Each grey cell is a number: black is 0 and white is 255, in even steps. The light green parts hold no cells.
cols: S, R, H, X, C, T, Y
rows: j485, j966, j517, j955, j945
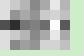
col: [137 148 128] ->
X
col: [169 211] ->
C

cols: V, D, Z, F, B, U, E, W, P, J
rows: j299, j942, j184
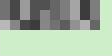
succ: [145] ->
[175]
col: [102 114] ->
U
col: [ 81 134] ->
B
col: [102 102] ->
U
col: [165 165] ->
W

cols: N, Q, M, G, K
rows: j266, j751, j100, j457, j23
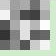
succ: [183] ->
[253]
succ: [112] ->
[193]
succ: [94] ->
[103]
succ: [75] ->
[64]

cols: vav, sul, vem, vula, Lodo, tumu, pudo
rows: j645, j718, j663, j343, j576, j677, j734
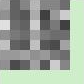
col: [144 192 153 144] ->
vav
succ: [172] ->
[64]

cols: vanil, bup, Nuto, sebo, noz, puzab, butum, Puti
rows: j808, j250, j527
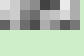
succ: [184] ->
[195]
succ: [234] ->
[173]
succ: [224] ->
[204]

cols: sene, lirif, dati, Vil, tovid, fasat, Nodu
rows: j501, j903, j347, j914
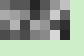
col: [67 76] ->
dati
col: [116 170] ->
sene
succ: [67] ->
[170]
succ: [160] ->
[137]

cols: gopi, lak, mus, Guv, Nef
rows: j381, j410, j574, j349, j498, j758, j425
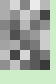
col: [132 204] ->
mus
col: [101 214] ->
mus
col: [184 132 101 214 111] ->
mus
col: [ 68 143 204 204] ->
Nef
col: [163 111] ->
Guv
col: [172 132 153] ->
gopi
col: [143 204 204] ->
Nef

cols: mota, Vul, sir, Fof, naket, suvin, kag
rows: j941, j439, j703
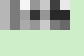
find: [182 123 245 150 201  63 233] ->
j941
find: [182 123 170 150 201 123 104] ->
j703
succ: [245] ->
[150]
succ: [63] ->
[233]
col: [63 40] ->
suvin
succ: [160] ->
[51]
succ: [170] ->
[150]

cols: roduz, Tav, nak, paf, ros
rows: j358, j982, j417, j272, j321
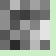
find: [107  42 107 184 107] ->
j321
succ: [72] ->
[61]
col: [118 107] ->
nak
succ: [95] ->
[107]
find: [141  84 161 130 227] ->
j417

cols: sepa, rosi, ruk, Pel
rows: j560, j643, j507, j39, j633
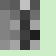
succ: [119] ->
[62]
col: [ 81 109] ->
Pel
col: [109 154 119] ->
rosi
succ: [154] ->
[50]
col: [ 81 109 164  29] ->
Pel
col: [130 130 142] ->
sepa

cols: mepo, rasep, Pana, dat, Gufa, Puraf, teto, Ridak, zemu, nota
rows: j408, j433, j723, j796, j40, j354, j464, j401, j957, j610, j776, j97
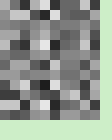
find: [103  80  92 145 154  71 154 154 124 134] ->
j97
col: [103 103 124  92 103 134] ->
teto
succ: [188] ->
[80]
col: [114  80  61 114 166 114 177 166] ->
nota
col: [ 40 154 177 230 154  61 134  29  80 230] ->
Gufa

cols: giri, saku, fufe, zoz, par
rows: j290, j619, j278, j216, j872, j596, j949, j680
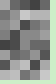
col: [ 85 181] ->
giri
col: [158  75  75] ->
saku
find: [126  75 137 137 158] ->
j216
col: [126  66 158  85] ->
giri
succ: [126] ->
[75]
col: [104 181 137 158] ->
par
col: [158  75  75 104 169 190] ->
saku

